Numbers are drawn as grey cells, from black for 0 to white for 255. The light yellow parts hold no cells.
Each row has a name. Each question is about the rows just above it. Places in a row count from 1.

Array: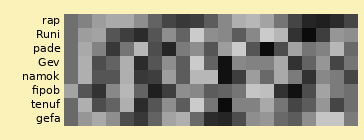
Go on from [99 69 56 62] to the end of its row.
[ 92 136 175 183 163 117  69  37  31  43  69]
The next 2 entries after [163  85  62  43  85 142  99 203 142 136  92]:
[136 203]
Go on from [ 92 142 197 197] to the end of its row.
[123]
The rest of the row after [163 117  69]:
[37 31 43 69]

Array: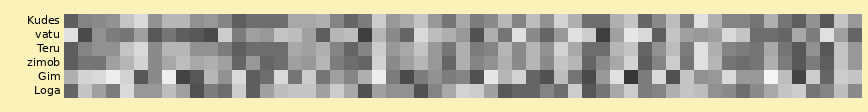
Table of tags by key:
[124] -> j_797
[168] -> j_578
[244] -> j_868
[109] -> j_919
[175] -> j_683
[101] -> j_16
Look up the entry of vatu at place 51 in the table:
j_919
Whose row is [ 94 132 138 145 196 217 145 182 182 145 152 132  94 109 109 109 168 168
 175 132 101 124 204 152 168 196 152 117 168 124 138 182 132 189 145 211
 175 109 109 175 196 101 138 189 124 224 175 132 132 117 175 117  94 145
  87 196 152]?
Kudes
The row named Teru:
[ 94 132 145 145 196 217 138 182 182 145 145 124  94 109 109 109 168 160
 175 132 101 132 204 152 168 196 152 117 175 124 132 182 138 182 145 211
 168 109 109 182 196 101 145 189 124 224 175 132 124 117 168 117  87 145
  87 196 152]
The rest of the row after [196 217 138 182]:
[182 145 145 124  94 109 109 109 168 160 175 132 101 132 204 152 168 196
 152 117 175 124 132 182 138 182 145 211 168 109 109 182 196 101 145 189
 124 224 175 132 124 117 168 117  87 145  87 196 152]

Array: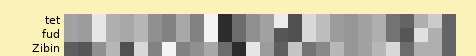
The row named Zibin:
[ 94  86 144 183  80 216 130 244 130 144 168 108  44 230 156  94 196 115
 136 183 150 162 183 216 108 175 175 100]
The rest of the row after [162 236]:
[ 80 216 189 156 150 162 175 115 100 175 203 100]
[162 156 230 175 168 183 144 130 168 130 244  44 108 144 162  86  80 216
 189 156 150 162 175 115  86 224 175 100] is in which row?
fud
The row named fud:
[162 156 230 175 168 183 144 130 168 130 244  44 108 144 162  86  80 216
 189 156 150 162 175 115  86 224 175 100]
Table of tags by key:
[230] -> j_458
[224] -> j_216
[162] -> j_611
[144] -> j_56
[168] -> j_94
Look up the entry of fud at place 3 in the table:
j_458
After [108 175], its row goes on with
[175 100]
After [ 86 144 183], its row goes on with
[ 80 216 130 244 130 144 168 108  44 230 156  94 196 115 136 183 150 162
 183 216 108 175 175 100]

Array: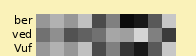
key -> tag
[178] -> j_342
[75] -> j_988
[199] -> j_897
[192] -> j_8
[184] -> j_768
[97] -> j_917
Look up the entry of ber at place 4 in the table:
j_8
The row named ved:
[113 143  82  97 113 166 159 212 128  59]
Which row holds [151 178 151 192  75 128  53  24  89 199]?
Vuf

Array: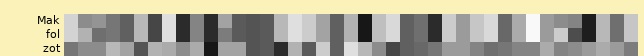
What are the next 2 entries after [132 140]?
[155 171]
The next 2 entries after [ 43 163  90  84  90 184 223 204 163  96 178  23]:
[191 217]
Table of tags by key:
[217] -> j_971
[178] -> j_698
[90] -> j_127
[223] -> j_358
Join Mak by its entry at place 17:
j_358
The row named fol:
[211 178 111 118  96 184  70 223  43 132  43 124  90  84  90 184 223 204
 163  96 178  23 191 217  96 111  43 204 155 198 217 104 171 249 155 204
  77  30 184 111 198]
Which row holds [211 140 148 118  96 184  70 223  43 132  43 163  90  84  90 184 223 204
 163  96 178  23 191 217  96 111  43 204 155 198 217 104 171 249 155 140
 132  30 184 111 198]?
Mak
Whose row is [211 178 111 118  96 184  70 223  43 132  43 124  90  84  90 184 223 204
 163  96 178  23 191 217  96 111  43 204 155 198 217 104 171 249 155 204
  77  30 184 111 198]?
fol
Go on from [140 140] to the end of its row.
[184 163  84 178 171 140 171  23 163 163  84  90  43 178  90 204  96 223
 184 140  70  96 104 118 155 155 132 111 118 132 132 171 132 140 155 171
 155 124]

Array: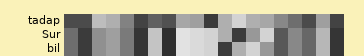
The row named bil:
[110  59 144 159 122  53 196  46 226 218 211  59 175 211 152  88 136 103
 183  53]
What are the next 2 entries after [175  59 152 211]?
[ 88 136]
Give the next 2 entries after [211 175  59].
[152 211]

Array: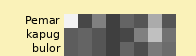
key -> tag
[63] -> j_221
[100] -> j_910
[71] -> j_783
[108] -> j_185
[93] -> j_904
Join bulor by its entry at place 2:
j_910
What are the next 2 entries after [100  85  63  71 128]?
[192 114]

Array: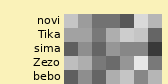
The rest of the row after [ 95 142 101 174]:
[197 135 182]
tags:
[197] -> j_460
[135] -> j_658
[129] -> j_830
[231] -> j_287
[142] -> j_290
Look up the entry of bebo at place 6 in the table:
j_658
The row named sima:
[ 95 142 101 150 135 135  57]
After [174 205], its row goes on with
[197 101]
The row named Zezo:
[190 174 121 107 150 231 121]

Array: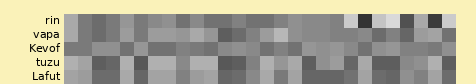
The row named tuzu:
[176 163  94 102 176  88 176 176 137 176 176  88  94 129 176 150 169  94
 144 156 102 169  94  94 137 144 176  94]
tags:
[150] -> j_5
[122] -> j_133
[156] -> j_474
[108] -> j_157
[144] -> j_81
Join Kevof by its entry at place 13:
j_81
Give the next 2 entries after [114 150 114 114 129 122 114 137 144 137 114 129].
[114 150]
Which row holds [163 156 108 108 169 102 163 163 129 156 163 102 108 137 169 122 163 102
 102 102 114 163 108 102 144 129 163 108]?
Lafut
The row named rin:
[169 122 108 122 150 122 137 144 114 137 114 114 129 114 114 129 144 137
 137 129 203  51 196 217  81 169  59 203]
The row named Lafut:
[163 156 108 108 169 102 163 163 129 156 163 102 108 137 169 122 163 102
 102 102 114 163 108 102 144 129 163 108]
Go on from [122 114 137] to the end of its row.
[144 137 114 129 114 150 144 150 137 114 144 150 129 129 122 144]

